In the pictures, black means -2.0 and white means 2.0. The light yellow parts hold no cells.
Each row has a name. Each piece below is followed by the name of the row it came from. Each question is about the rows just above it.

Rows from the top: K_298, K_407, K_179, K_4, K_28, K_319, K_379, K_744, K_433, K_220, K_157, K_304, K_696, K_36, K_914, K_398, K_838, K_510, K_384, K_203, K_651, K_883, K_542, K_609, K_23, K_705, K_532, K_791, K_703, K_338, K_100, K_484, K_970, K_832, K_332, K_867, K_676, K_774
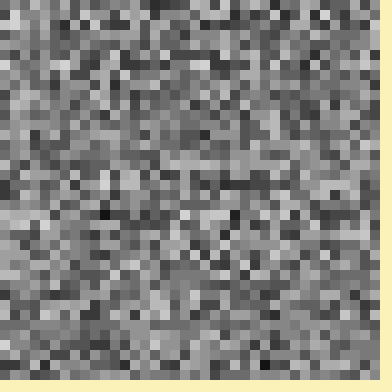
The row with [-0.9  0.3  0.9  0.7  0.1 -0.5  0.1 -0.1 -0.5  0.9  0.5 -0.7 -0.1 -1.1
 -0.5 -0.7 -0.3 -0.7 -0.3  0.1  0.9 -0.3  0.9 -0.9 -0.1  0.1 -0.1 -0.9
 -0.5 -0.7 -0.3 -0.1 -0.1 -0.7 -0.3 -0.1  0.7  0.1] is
K_220
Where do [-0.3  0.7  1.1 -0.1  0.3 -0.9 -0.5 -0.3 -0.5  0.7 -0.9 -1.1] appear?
K_532
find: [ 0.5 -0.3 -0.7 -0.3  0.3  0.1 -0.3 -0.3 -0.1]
K_398
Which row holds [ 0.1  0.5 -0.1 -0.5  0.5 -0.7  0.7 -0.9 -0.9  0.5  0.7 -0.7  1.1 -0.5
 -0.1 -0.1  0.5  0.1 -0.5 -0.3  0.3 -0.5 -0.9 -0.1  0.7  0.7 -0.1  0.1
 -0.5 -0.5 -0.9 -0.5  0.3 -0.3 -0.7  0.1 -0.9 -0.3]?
K_744
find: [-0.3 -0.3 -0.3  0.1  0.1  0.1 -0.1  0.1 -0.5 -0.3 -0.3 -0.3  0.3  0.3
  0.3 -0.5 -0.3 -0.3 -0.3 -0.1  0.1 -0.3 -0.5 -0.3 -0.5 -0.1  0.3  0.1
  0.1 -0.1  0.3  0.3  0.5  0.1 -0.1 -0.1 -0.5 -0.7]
K_970
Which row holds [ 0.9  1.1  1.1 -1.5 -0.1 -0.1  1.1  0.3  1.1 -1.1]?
K_883
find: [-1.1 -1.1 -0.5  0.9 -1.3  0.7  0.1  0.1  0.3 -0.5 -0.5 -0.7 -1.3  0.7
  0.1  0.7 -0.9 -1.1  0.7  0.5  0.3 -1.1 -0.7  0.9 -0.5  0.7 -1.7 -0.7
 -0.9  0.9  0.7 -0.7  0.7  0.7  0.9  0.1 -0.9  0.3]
K_676

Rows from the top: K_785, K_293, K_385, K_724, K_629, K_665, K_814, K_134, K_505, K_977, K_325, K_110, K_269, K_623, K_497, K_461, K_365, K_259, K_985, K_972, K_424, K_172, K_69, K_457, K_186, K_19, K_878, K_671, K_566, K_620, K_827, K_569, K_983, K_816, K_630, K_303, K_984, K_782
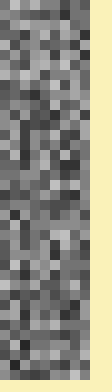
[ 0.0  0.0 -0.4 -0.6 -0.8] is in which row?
K_424
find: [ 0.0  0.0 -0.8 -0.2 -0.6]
K_785
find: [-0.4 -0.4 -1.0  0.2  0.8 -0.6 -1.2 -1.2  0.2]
K_365

